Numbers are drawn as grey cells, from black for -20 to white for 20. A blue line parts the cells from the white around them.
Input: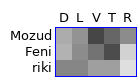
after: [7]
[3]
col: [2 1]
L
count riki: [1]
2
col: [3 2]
L
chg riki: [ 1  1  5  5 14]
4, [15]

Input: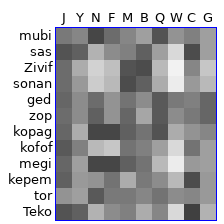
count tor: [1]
2
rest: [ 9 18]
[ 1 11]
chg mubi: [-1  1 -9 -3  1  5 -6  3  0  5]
6, [-7]
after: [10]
[-7]
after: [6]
[-6]

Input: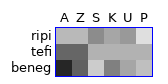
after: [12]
[0]
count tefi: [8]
4

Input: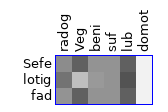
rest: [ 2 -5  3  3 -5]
[18]
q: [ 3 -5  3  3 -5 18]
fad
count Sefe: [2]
1
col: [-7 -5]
lub
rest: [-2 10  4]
[ 3 -7 18]
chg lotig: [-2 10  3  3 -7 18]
2, [4]

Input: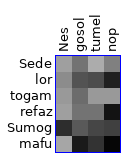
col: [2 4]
Nes
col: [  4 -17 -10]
nop
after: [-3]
[4]
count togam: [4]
3
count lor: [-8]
1

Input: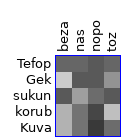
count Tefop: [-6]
1
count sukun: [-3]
1
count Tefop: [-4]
3
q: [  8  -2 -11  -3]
Kuva
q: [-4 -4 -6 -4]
Tefop
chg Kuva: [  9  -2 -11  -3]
0, [8]
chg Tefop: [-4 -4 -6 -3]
3, [-4]

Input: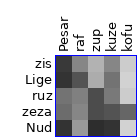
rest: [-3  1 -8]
[-7 -4]
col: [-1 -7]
kuze
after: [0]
[-8]
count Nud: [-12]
2
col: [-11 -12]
Pesar

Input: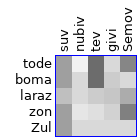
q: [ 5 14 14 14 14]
Zul
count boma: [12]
1
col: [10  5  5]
suv
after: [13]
[0]
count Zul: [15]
0

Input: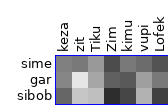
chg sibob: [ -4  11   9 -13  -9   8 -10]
2, [10]
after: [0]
[-1]
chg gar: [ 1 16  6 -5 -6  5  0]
6, [-1]

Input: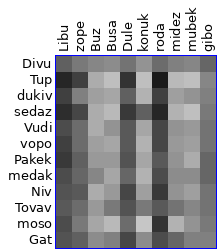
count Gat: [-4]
1
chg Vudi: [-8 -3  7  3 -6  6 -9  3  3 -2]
8, [4]

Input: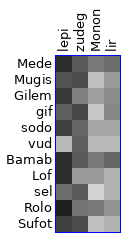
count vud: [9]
3
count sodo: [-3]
0
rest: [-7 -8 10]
[4]
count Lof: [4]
2
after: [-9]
[11]

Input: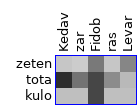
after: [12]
[-1]
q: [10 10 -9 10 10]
kulo
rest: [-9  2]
[9]
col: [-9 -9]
Fidob
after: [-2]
[-9]
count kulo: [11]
0
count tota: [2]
1

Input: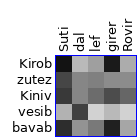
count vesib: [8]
1
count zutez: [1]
1
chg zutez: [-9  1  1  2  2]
2, [0]

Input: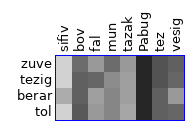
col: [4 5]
tazak
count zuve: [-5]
1
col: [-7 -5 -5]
tez
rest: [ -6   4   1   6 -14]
[-5 -4]
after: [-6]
[4]
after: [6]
[-14]

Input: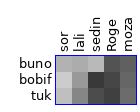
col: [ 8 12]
sor
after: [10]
[1]
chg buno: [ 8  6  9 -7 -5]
1, [7]
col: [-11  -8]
sedin
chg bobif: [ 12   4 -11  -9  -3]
4, [-4]

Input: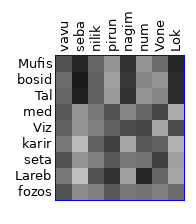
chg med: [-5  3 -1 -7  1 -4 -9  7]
0, [-6]
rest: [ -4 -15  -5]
[  4 -12   3   1 -13]
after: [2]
[0]
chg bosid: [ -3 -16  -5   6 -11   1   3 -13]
3, [5]
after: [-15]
[-5]
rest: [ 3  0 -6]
[ -1  -2 -10   5]

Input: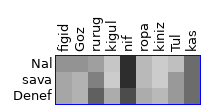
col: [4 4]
Tul
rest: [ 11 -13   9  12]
[10 -3]
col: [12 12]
kiniz
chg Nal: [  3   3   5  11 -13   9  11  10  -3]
6, [12]
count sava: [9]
1
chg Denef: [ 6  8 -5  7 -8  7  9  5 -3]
7, [4]

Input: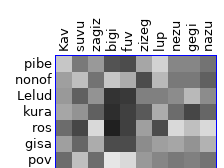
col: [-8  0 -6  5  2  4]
zizeg
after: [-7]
[-8]
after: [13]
[1]

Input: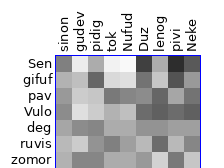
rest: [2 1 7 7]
[3 3 5 5]
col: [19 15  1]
Nufud
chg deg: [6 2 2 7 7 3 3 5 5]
2, [1]
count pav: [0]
0
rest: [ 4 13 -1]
[11]
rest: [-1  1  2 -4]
[ 6 -2]
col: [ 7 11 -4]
lenog

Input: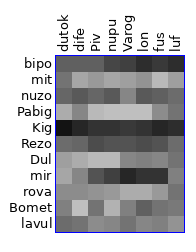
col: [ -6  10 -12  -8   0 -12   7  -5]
lon
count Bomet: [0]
2
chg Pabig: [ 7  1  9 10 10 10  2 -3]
7, [-2]
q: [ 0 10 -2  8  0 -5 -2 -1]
Bomet
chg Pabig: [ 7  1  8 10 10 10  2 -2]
2, [9]
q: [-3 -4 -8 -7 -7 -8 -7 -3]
Rezo
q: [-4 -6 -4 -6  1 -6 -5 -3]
nuzo

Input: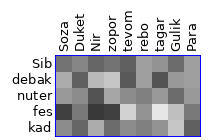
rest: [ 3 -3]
[5]
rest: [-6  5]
[-7  4  5]
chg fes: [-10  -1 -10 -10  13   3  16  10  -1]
2, [-11]
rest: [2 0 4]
[-3  4]
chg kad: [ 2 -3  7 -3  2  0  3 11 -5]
1, [-4]

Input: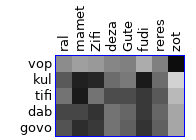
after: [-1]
[-16]
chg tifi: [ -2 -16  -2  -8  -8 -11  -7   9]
6, [-6]
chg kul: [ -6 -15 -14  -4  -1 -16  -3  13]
3, [-3]

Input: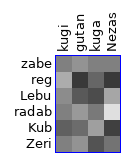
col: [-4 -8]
kuga
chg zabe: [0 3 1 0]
2, [0]
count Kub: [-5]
1
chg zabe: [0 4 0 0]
1, [3]
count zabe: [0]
3
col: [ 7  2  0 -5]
kugi
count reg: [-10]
0

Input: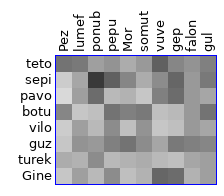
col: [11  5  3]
lumef
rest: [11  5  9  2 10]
[ 8 -4 -3  8  5]
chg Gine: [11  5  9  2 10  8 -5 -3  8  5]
6, [-4]
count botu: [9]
1
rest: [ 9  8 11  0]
[-3  4  6]
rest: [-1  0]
[1]

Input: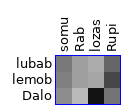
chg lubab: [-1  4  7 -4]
1, [5]
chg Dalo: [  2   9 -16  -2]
2, [-17]
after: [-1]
[5]
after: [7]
[-4]
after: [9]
[-17]
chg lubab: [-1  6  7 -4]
1, [5]

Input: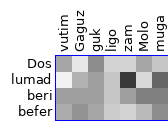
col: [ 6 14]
Molo
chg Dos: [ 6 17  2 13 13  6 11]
1, [16]
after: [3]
[6]
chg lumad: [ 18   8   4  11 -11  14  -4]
2, [5]
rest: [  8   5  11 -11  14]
[-4]
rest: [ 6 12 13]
[9 2]
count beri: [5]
4

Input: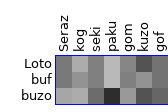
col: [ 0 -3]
seki
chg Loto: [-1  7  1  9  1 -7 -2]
2, [0]
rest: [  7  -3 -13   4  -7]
[-4]
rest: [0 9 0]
[ 3 -2]

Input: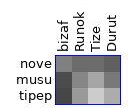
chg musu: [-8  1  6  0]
3, [-1]
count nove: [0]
1
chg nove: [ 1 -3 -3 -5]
0, [0]
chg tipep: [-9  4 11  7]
2, [12]

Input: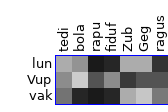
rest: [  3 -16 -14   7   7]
[-12]
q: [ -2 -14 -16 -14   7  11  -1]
vak
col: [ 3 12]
bola
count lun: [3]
1
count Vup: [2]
2
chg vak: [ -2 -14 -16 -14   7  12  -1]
5, [11]

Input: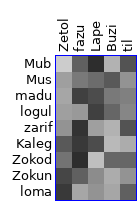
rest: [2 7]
[3]
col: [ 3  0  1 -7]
til
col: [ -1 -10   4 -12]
fazu
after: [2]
[7]

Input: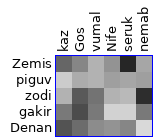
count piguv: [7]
1
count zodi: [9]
1
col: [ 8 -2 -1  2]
vumal
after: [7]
[8]
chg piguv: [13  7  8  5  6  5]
0, [12]
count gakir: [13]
2
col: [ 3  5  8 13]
Nife

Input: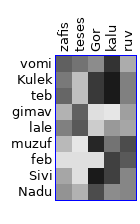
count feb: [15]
3
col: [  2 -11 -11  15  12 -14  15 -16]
Gor

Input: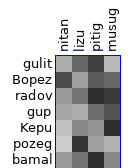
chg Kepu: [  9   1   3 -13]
0, [10]
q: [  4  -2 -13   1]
bamal
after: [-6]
[-4]

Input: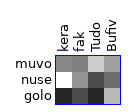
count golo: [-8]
1
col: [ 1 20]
kera
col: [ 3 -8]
fak
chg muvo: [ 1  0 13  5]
2, [12]
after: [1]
[0]
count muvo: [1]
1
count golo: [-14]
2

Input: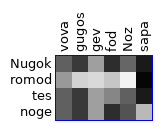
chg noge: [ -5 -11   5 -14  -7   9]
3, [-13]
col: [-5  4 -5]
vova
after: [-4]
[-16]

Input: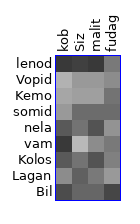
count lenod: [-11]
2
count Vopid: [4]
2
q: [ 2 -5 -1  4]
Lagan
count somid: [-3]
3

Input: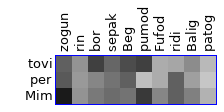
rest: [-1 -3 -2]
[-11   1  -5   0   8]
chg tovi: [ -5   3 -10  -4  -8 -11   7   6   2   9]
5, [-10]
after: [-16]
[3]
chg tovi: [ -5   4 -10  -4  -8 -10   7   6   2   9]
1, [3]
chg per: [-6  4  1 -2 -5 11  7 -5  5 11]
5, [10]
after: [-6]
[4]

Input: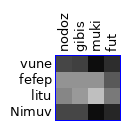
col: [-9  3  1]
nodoz
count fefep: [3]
3
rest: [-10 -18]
[-13]
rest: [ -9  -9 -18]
[-14]

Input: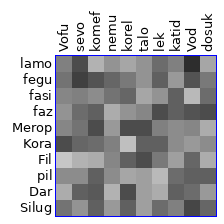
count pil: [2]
3
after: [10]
[-5]
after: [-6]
[8]

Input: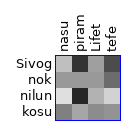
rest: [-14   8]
[13]
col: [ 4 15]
nasu
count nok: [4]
3
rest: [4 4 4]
[-3]

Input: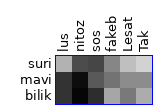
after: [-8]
[-9]
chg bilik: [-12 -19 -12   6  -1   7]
2, [-13]
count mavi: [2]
2
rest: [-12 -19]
[-13   6  -1   7]

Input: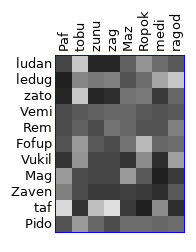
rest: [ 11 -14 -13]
[ -2  -1 -11  -4]
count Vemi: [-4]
2
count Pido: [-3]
3
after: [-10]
[-11]
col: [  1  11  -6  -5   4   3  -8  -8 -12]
tobu
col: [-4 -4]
Maz

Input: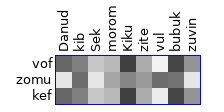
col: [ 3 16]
zuvin
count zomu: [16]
3
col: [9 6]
morom
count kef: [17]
1
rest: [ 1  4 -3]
[-2 16]
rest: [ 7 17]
[-9  3]

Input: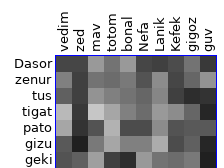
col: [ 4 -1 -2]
bonal
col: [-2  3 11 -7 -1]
mav
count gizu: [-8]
1
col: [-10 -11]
zed
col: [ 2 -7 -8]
Kefek
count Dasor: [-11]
1

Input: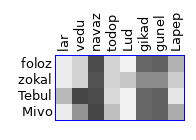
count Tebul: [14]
1
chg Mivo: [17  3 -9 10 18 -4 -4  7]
6, [-5]
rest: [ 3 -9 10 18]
[-4 -5  7]
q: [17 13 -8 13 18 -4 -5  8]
foloz
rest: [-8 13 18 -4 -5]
[8]

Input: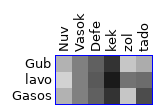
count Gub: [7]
1
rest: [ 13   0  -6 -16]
[-2 -3]

